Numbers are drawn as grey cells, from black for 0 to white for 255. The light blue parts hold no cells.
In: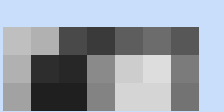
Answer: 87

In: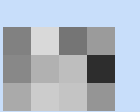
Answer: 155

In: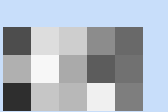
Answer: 105

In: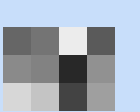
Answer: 90

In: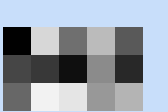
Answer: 89

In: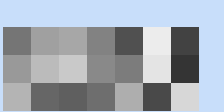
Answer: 66
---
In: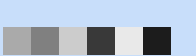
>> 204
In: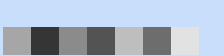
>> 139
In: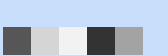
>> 242
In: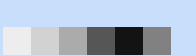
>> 171
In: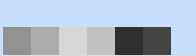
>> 215
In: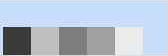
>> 125
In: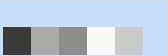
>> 141
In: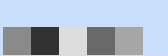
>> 221
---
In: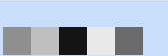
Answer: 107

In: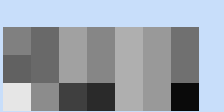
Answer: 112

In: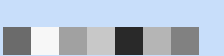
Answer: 129

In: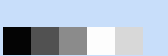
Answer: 216

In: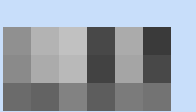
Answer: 58

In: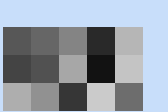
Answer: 182

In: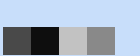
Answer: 137
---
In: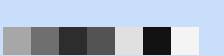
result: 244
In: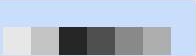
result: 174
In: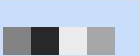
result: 167
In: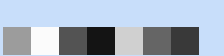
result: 57
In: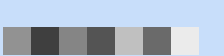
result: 235
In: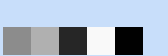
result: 1
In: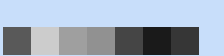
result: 54
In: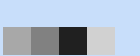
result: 209
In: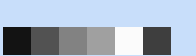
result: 62
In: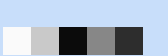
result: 45
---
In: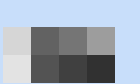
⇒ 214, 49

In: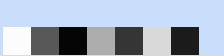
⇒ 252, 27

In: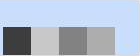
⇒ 61, 173

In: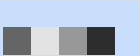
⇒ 101, 45

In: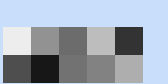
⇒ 237, 174

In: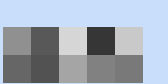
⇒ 144, 121

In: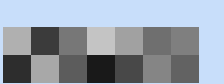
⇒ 176, 98

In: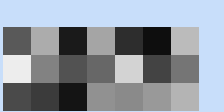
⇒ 89, 180

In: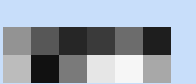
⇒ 147, 168

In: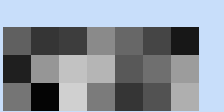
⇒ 96, 175
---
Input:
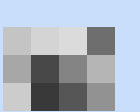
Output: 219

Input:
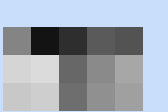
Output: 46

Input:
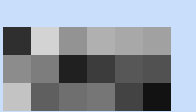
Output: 147

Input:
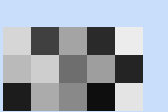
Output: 164

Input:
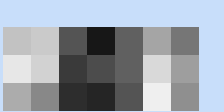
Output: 84

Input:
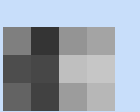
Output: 148
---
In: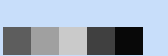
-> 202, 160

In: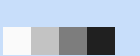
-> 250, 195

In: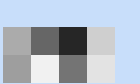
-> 241, 227

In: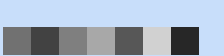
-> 209, 168

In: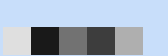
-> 223, 175

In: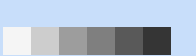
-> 245, 205

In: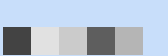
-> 225, 203
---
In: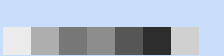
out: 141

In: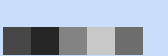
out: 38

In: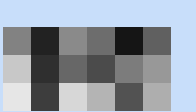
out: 215

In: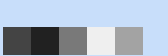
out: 33

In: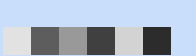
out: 153

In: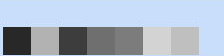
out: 111

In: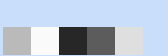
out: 250

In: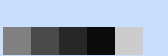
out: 74

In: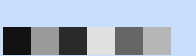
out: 42

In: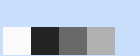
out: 250
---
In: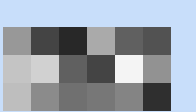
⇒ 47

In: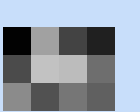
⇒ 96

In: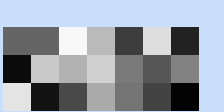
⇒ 3

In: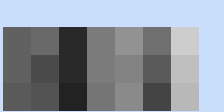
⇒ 184

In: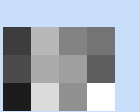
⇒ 254

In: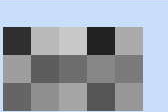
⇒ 151

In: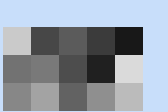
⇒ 187

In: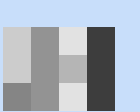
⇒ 61
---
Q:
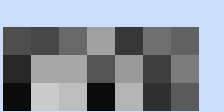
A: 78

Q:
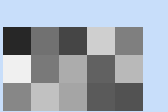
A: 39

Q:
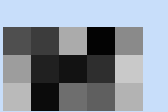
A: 79

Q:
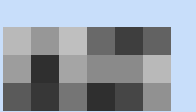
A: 185

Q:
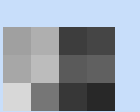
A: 160

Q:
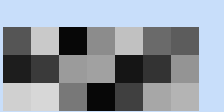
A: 85

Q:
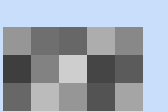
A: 150
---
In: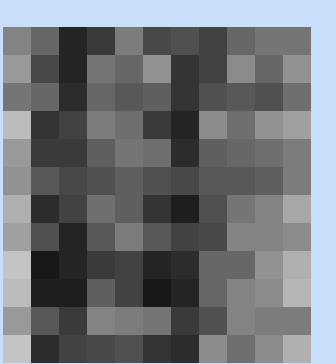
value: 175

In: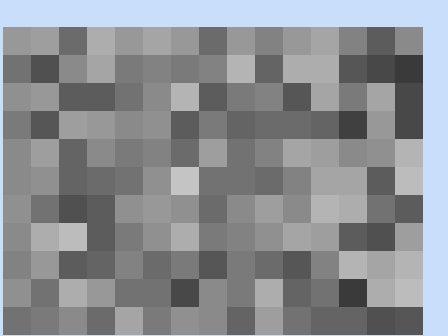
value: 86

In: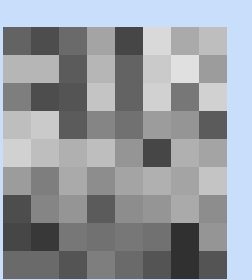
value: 84

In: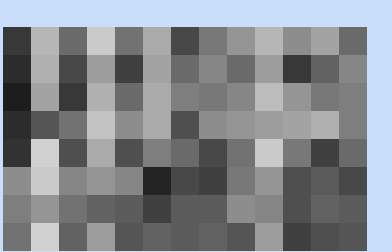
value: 85

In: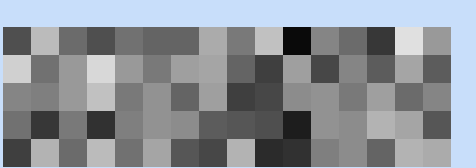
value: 171

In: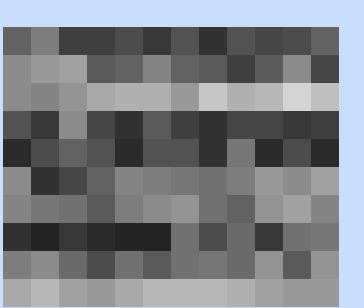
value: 153
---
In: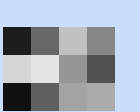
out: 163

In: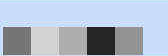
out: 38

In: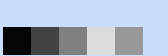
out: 220

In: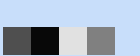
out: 225

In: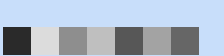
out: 163

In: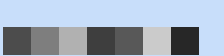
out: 203

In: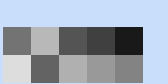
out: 153

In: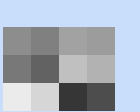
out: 54
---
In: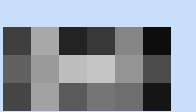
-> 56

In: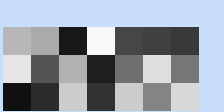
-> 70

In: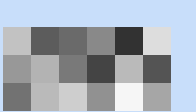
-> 137

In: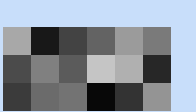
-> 99

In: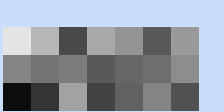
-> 148

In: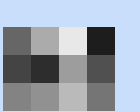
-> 171
